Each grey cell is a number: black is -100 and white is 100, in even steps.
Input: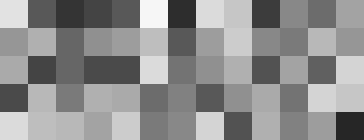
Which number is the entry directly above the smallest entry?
55
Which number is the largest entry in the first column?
77
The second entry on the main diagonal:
38
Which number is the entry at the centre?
-10
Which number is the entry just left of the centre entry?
72
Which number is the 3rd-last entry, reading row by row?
1
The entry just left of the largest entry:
-31
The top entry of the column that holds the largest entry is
93
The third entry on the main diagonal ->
-20
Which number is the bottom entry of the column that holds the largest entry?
-4
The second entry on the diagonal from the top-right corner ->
44
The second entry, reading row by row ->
-31
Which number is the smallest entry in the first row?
-65
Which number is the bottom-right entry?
-70
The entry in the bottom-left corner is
72
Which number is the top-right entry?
28
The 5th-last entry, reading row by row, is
-36
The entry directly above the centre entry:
-31
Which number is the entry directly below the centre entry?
1

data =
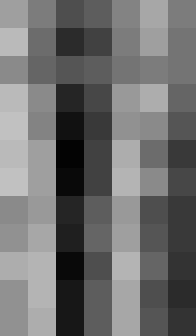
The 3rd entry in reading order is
-39
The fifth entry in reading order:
3
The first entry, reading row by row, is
25
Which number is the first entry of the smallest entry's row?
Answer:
46
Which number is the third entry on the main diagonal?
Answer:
-33
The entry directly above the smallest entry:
-87
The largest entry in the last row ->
36
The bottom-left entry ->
14
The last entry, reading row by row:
-60
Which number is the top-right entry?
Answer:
-3
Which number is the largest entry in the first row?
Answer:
31
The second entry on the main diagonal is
-15
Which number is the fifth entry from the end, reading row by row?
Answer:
-82
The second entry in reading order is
-3
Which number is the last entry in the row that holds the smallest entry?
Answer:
-55
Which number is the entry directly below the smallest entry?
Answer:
-93
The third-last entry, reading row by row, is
31
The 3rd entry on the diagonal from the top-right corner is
-9

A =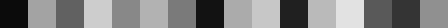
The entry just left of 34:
-86
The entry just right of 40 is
-4

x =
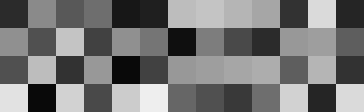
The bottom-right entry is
71
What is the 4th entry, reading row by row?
-14
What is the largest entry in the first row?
71
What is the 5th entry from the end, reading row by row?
-55
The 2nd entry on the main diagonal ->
-37
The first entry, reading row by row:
-66
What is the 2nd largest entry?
77
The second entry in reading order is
8
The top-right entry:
-71
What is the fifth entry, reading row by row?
-82
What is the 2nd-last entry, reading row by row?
-71
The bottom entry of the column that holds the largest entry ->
87
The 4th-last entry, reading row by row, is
-14

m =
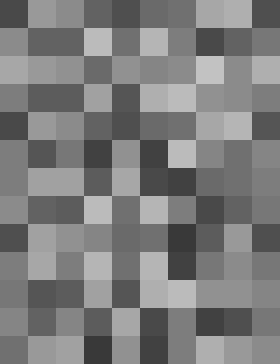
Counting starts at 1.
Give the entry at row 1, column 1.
-43
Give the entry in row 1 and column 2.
20
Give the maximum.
52
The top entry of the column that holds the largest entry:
31
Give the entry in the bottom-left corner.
-12
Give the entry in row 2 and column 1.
9
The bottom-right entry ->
9
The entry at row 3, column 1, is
31
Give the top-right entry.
-38
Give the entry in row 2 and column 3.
-23
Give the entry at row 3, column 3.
14
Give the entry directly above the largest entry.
-43
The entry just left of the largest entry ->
9
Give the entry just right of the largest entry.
9
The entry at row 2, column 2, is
-23

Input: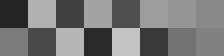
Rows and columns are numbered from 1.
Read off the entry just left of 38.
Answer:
-72
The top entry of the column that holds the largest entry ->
-37
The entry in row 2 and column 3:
43
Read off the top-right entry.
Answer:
7
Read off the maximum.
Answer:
54

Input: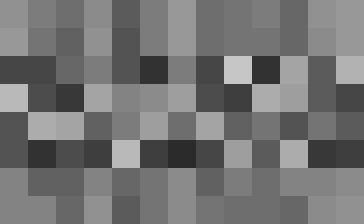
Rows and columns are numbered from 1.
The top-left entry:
14
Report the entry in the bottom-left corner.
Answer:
3
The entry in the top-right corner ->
19
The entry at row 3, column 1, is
-45
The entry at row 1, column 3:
-14
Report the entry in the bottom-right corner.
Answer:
14
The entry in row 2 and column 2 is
-9
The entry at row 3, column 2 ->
-45
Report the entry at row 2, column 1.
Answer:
19
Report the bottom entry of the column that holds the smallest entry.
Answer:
9
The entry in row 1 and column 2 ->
-3
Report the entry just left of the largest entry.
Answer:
-45
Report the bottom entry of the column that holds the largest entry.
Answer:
-14
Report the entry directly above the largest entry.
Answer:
-9
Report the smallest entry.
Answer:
-66
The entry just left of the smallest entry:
-51

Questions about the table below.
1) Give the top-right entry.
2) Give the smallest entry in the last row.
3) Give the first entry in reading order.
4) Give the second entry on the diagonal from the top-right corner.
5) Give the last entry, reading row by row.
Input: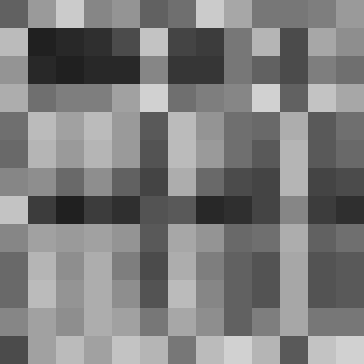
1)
21
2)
-41
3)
-24
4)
31
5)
64

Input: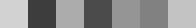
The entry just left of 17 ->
-41
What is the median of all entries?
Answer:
17
